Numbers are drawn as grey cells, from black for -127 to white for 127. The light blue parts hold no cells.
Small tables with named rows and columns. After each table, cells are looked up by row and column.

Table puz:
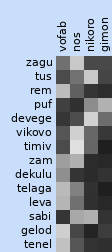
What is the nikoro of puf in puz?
12
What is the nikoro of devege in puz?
82
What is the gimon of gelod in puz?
-66
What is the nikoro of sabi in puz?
48
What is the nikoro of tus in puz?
72
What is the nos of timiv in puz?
96
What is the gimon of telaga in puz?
-96
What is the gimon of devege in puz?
-18
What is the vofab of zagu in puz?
-15
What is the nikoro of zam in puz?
-83
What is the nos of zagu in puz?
72
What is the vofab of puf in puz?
-63
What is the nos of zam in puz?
48
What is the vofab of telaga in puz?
58
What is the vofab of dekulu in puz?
15

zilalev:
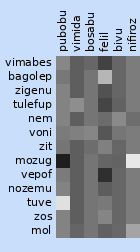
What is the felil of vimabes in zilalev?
-61
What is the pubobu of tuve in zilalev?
96
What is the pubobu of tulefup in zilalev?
3
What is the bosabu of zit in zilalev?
-18
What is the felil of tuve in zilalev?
-6
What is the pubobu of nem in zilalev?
3
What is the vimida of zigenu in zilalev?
-33
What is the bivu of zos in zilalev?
-25
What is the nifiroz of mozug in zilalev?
104
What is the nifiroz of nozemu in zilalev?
-3

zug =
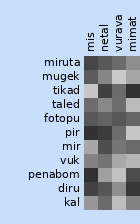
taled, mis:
-19
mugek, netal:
6
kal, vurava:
61
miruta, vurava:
-20
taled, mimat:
59
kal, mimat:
3
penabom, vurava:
65
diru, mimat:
-72

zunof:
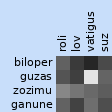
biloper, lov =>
-69
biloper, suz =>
-53
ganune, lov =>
-61
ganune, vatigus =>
-17
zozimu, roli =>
7
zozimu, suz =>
-34
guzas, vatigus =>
99
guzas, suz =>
-27
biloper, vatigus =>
-89
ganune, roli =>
-29
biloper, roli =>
-30
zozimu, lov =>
-10
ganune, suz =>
-49
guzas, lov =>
-64
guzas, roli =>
-43
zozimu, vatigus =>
-22
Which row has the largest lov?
zozimu

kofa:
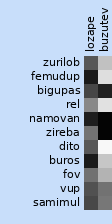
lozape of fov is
-14
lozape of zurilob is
-40
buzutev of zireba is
-123
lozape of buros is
-101
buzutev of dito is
120
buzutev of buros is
70
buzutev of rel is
97
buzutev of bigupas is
-95
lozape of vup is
-46
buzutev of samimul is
-8
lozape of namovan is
-97
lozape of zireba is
-12
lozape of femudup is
-101
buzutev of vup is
-13
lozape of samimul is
-55
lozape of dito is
-39
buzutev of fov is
51
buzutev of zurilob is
65
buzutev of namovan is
-123
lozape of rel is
8
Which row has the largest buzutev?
dito

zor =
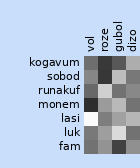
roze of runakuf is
80
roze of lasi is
-1
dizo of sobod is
-7
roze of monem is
27
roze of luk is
30
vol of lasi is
122
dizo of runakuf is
8
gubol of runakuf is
-13

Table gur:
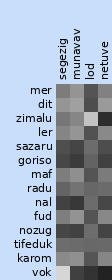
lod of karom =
-42
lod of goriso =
-28
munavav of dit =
32
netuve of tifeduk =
-22
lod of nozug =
-18
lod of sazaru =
-19
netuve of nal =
-56
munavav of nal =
-71
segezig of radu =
-27
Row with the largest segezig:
vok

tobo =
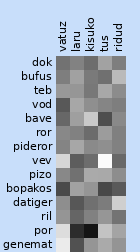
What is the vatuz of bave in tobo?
-24
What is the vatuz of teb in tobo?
24
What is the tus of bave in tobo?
-49
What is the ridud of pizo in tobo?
13
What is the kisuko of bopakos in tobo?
21
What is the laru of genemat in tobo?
-46
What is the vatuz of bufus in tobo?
-1
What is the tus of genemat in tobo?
42
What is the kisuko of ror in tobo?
-19
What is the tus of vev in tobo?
123
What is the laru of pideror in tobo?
39
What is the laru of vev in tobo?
-34
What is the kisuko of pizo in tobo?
42
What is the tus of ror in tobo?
28
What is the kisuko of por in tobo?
-107
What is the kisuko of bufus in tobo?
-5
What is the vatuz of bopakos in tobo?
-53

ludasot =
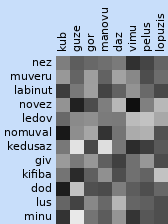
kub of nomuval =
-103
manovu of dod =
-52
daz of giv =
-63
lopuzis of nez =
-27
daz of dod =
-1
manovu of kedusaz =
94
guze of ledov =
10
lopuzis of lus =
-49
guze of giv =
-6
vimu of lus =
-26
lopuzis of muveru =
-19

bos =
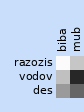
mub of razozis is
70
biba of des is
26
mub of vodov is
-88
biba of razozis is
123
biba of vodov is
64
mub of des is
-26

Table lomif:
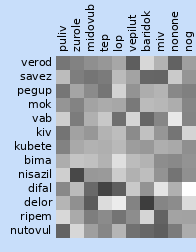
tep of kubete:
47
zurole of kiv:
34
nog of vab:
4
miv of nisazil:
19
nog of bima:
19
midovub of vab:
48
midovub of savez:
-10
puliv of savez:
60
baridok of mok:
59
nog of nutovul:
44
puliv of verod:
-9
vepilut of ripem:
13
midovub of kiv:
23
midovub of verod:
15
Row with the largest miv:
difal

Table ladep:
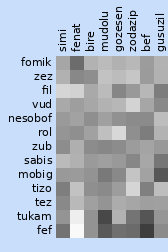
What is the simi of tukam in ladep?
20
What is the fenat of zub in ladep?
47
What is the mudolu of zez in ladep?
66
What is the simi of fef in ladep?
-12
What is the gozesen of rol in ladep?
88
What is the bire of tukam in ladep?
19
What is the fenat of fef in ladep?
121
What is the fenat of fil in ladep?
82
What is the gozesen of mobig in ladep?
9
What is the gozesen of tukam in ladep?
50
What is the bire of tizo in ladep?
15
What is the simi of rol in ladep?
21
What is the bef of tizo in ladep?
0
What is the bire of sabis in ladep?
26
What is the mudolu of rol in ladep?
63
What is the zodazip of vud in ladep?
83
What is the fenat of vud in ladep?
30
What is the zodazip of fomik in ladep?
56

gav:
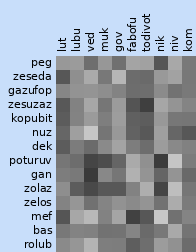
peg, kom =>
-6
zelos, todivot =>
20
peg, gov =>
-15
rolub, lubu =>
22
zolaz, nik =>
-58
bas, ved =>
1
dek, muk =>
10
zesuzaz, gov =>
27
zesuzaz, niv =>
20
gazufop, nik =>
11
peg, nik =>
-42
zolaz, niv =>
62
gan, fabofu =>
49
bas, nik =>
-7
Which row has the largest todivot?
zolaz

